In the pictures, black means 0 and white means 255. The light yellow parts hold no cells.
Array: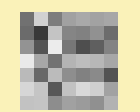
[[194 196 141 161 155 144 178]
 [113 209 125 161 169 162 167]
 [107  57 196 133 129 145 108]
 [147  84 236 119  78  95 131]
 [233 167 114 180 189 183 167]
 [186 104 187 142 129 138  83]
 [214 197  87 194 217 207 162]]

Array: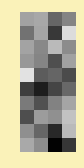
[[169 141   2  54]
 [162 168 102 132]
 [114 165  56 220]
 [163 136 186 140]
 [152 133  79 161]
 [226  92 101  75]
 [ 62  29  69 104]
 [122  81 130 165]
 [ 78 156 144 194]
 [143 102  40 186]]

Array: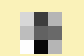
[[254   7 181]
 [215  61 181]
 [189  98 105]]

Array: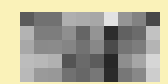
[[185 154 152 113 103 119  43 119 136 205]
 [ 91 113 113 175 171 167 226 149 130  72]
 [179 125 125 143 101 148  45  97 107 194]
 [168 138 139 133 114 136  75 116 125 180]
 [188 184 177  84 106  92  39 142 166 214]]

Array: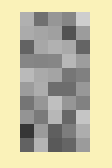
[[ 98 180  89 101 155]
 [176 112 150 134 206]
 [171 165 160  82 156]
 [ 99 167 177 169 100]
 [134 132 134 183 157]
 [186 170 164 118 128]
 [156 173 109 109 152]
 [117 150 191 150 129]
 [148 122 183 103 197]
 [ 54 155  95 125 173]]

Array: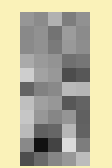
[[ 77 105 134 152 188]
 [150 139 177 125 145]
 [137 145 115 156 139]
 [138 145 122 153 141]
 [170 154 147 112 118]
 [206 162 152  76  87]
 [100 129 137 185 181]
 [191 160 151  87  99]
 [198 151 134 149  96]
 [186  96 102 182  98]
 [137  17  67 219 125]]
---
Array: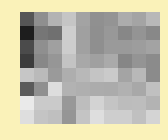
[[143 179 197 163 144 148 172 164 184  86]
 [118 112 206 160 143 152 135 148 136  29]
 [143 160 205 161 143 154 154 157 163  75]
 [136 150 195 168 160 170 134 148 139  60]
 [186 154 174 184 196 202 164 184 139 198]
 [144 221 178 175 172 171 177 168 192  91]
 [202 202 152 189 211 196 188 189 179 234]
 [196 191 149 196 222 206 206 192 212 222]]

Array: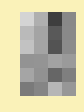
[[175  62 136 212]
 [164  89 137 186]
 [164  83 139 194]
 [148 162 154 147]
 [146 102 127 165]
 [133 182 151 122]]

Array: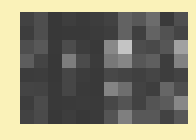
[[ 78  56  62  58  61  66  98  88 108  58  79  66]
 [ 78  56  57  57  59  62  98  63  99  82  69  61]
 [ 88  57  76  61  57 136 196  77  73  86 161  78]
 [ 68  56 125  75  59 120 134  87  95  61 129  93]
 [ 61  56  70  60  57  72  68  64  69  61  67  60]
 [ 67  57  70  58  57 132 110  67  62 102  78  68]
 [ 75  57  58  59  58  71  84  66  84  91 135  61]
 [ 74  56  61  56  58  84 127  88  88  66  87  66]]

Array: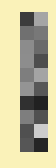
[[165  60]
 [120 112]
 [106 140]
 [ 77 141]
 [164 126]
 [ 87 148]
 [ 33  48]
 [ 80 126]
 [204  80]
 [ 37  86]]

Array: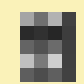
[[112 178  65 165]
 [ 49  38  61  42]
 [ 82 107  63 100]
 [122 206  64 191]
 [ 77  95  65  94]]

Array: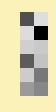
[[222  80]
 [  1 220]
 [201 207]
 [195  92]
 [120 204]
 [135 154]]

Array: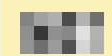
[[161 175  76 178 112 131]
 [ 55 144 136 224 178 143]
 [111 155  82 213 175 147]]

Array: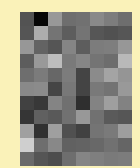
[[  7 152 110 113 137 125 110  83]
 [173 116  93 116  86  81  86  85]
 [ 99  85 133  93 124 126 151 151]
 [153 189 122 134 116 109 185  93]
 [123 103 124  68 139 164 149 110]
 [139  69 120  68 121 115 153 137]
 [ 56 132 112  47 131 159 130  65]
 [ 96  89 113 152 113  90  86  53]
 [ 49 159  80  65 116 122 158 160]
 [110 136  97  99 104 113 101 207]
 [ 85  77 110 133 127 122 124 106]]

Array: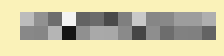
[[145 109 243  99 107  74 127 201 134 136 157 157 175 188]
 [134 181  21 144 169 168 138  69 142 109 129 128  99 136]]
